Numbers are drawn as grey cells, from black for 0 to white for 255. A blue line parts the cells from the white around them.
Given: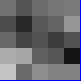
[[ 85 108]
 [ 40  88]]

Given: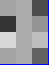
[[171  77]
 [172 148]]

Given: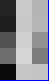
[[201 179]
 [200 182]]

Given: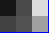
[[ 75 219]
 [ 82 160]]

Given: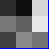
[[ 14 214]
 [ 96 231]]

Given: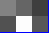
[[101  62]
 [253  88]]

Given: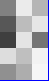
[[235 181]
 [188 230]]

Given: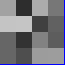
[[ 45 172]
 [197  64]]
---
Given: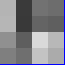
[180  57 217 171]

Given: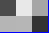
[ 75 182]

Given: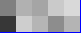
[128 206]

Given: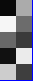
[  9 108]

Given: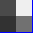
[ 74 113]

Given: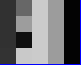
[ 49 157 203 156]
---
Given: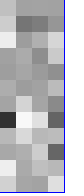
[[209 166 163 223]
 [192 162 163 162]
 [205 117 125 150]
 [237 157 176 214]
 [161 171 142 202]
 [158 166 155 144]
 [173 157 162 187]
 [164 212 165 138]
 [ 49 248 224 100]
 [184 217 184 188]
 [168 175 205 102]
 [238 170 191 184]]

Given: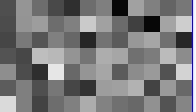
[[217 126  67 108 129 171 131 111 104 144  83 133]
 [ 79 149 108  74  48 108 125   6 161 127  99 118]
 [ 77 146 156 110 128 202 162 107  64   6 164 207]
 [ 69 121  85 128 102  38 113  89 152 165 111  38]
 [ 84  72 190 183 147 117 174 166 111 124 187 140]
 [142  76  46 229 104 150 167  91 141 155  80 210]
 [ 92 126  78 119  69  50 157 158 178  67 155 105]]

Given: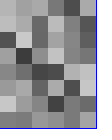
[[127 123 152 143 122 164]
 [181 161 169 120  77 170]
 [189 171 105 187 128  85]
 [ 82 201 104 163 134  94]
 [160  60 142 194 132 118]
 [135 111  70  76 178 193]
 [154 169 100 171  78 198]
 [199 156 133  66 122 107]]

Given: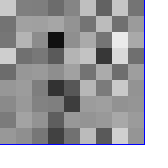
[[152 143 119  65 113 187  89 208 149]
 [202 127 126 108 133 191  98 197 116]
 [115 161 160 166 147 116 188 112 155]
 [118 180 140  16 143 170 117 234 169]
 [206 112 120  90 180 195  55 217 111]
 [108 151 154 142 161 115 171 110 158]
 [151 156 126  50  87 183 123 201 147]
 [138 153 130 127  61 156 159 146 149]
 [123 163 147  94 152 148 153 168 155]]

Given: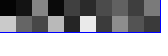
[[202 101  71 185  37 234  59 141  83  58]
 [  4  19 133  10  64  42  75  97  62 122]]

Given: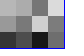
[[ 53  77  23 110]
 [183 172 118 219]
 [153 121 208 124]]

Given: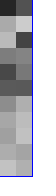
[[194 176]
 [ 38  82]
 [170 204]
 [186  68]
 [125 132]
 [ 72 120]
 [ 90  89]
 [141 175]
 [167 188]
 [160 193]
 [173 164]]
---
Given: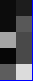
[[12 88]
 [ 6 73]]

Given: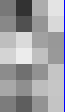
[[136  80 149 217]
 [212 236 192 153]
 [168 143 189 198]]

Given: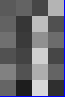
[[ 98  54 189  80]
 [ 81  67 208  70]
 [101  29 217  47]]

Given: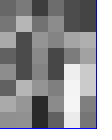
[[118 182 114 140  76  68]
 [ 97  75 137  71 124 162]
 [ 97 182 148 127 244 203]
 [144 145  41  96 235 118]]

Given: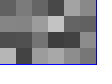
[[133 132 156 195 100  97]
 [182  67 156 168 141 119]]

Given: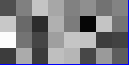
[[200 105  44 176 124   6 196 116]
 [ 60 171  59 191 182  71 154  93]]

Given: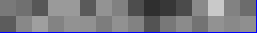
[[ 92 136 159 131 146 145 125 145 130  83 120 139 115 146 137 143]]

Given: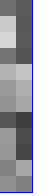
[[201  87]
 [116  84]
 [155 175]
 [ 86  62]
 [151  70]
 [144 128]]

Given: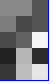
[[125  72  85]
 [ 34 182  44]]
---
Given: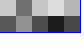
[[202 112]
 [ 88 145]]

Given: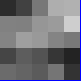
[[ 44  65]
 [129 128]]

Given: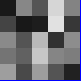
[[ 25 135]
 [ 68  24]]

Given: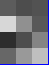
[[ 92  77]
 [215 144]]

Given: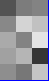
[[ 83 124]
 [136 212]]

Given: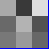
[[169  57]
 [105 179]]

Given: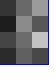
[[ 53 105]
 [ 29 139]]

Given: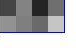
[[ 69 131]
 [146 127]]
